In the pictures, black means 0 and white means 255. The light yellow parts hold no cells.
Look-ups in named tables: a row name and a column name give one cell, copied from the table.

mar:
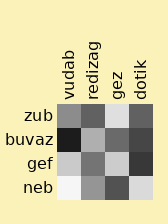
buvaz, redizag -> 175
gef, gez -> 204
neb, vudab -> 246
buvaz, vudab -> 28
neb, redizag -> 149
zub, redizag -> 97
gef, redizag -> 116

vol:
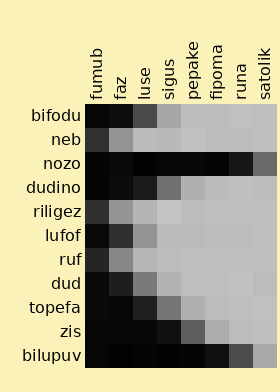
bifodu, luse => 74
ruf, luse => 181
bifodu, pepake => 189
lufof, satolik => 191
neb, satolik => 191
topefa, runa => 190
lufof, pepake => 186
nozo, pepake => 7
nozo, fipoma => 4
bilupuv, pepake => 5
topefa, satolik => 192
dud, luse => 122
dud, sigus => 178
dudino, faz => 11
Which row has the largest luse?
neb

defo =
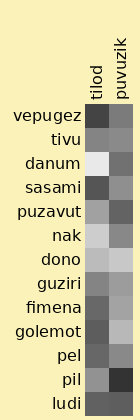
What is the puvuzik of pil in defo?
51
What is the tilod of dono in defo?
187
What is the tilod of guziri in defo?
132
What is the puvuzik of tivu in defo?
138
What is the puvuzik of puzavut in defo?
99
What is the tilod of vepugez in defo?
68
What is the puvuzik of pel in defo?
137
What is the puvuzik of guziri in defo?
156
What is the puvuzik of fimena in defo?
163
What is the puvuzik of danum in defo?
113
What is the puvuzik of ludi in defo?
94
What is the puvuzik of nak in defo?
136
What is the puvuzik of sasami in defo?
143
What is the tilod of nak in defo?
205
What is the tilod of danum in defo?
233
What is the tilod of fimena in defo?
104
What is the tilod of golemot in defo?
93

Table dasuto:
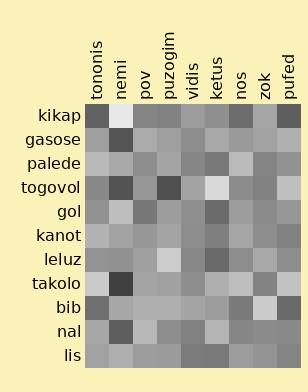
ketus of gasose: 168
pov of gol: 119
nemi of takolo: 63
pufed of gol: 150
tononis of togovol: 136
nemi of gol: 190
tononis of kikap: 98
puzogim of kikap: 129
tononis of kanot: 178
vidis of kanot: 141
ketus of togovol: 217
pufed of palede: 146
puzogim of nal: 141
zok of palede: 132
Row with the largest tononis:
takolo

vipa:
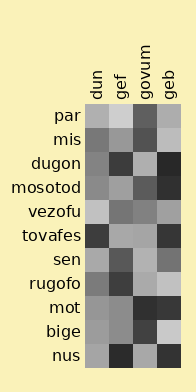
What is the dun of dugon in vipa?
131
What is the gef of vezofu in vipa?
117
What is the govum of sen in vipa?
178
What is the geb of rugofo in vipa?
193
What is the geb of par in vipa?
173
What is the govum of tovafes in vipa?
165
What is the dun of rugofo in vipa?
123
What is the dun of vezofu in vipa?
193
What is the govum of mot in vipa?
48
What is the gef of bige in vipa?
140
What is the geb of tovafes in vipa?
54
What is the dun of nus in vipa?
165
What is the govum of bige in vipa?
65
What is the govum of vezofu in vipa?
129
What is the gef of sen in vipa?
88

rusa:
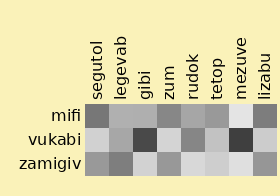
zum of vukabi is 212
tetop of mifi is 153
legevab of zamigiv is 126
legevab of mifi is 176
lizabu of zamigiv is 150
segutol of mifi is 119
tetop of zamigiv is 206
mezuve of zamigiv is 223
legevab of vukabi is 167
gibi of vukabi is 73
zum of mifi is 135

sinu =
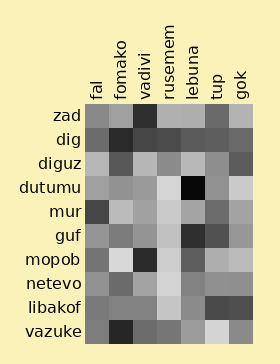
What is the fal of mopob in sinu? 116
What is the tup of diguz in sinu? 142
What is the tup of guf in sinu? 81
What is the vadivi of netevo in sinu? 163
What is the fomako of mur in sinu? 186
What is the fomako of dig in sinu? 42
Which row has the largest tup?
vazuke

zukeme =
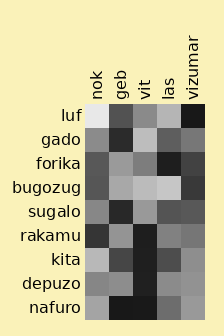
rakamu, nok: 53
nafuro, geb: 24
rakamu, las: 129
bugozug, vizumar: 57
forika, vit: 125
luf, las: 181
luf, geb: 82
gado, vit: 189
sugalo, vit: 153
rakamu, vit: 30
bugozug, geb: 168
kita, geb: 70
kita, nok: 184
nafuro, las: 109
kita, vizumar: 142
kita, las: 77
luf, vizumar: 24
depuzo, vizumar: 146
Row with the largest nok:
luf

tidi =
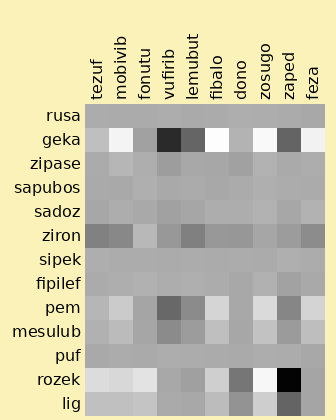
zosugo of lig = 206
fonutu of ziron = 184
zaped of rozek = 3
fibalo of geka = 253
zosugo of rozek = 247
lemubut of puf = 172
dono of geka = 179
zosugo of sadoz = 178
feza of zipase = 173
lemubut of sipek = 172
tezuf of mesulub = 177
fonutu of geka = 161
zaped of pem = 134
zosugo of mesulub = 194

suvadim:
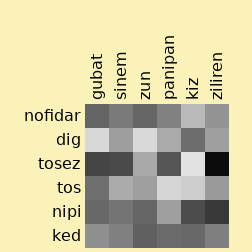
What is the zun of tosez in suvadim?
169
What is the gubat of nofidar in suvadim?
100
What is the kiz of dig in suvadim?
109
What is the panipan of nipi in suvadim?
159
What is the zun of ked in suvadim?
96
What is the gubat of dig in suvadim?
216
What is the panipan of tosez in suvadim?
85
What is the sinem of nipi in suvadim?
116
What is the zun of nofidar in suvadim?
102

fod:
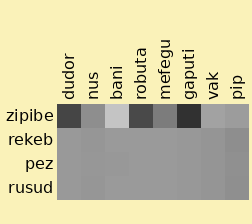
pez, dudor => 153
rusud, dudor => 153
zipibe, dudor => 69
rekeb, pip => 142
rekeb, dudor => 153
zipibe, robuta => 73
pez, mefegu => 154
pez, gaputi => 152
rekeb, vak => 149
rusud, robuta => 154
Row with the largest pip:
zipibe

